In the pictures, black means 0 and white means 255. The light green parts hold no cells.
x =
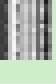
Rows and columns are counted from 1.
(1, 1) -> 70
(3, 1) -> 60
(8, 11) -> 158
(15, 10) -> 108
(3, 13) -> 138
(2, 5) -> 124
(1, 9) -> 205
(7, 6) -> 181
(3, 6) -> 187
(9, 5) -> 186
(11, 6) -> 185
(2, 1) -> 61
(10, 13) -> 127
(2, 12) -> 68
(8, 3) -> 195
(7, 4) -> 229
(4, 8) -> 157
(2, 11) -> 180
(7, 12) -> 76
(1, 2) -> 56
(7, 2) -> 94
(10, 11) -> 184
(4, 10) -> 106
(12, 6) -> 178
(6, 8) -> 152
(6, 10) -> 102
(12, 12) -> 36
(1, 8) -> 150
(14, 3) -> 198
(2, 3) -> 195
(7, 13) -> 141
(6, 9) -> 193
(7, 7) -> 211
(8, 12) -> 61
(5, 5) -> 172
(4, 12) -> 44
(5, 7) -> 203
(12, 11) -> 167
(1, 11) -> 162
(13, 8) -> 155

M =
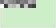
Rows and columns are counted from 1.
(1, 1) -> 111
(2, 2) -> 59
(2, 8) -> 82
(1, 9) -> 148
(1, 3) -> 142
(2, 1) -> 252

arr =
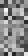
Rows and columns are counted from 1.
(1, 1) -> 165
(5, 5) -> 82
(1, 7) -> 155
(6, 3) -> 115
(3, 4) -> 187
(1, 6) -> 88
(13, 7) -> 69
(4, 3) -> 64
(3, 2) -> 246
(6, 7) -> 42
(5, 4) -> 49
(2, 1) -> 54
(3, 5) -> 177
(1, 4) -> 90
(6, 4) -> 185
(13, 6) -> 183
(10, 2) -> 97
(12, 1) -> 198
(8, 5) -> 165
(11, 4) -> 172
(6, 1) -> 174
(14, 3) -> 205
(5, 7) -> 205
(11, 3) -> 150
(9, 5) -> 147
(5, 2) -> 42
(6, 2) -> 215
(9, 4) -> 174
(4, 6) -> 207
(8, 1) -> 153
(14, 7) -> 228
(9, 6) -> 187
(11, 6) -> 126

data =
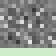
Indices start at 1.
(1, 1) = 123
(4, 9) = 94
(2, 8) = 104
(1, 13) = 135
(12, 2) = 116
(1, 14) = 128
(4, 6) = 91
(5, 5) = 100
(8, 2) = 114
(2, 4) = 173
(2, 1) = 108
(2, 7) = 116
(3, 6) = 106
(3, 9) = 58
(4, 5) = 122
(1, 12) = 112
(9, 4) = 103
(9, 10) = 118
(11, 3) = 126
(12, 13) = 96
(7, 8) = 219
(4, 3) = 92
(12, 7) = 107
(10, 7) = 175
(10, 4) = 94
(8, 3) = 137
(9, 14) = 91
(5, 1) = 216
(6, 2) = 141
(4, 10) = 205
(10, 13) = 203

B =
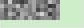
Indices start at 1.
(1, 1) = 131
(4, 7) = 158
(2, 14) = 70
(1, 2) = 88
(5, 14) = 99
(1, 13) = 185
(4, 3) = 181
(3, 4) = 93
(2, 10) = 108
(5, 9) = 126
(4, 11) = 210
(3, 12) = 98
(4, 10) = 170
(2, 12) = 120
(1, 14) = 148
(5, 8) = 175
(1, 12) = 97
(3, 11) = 117
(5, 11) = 135
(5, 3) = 135
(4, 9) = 130
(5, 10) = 100
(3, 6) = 155

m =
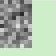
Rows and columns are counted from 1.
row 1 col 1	104
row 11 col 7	167
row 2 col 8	79
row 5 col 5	168
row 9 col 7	131
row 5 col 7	132
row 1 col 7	167
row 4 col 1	165
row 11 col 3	182
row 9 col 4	175
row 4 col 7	165
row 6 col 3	147
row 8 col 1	205
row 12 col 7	146
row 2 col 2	146
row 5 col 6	127
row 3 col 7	110
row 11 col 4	110
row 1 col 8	161
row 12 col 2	185
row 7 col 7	148
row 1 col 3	89
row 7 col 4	160
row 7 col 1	61
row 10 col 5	86
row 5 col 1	93
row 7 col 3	117
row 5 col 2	163
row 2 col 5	187
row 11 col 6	154
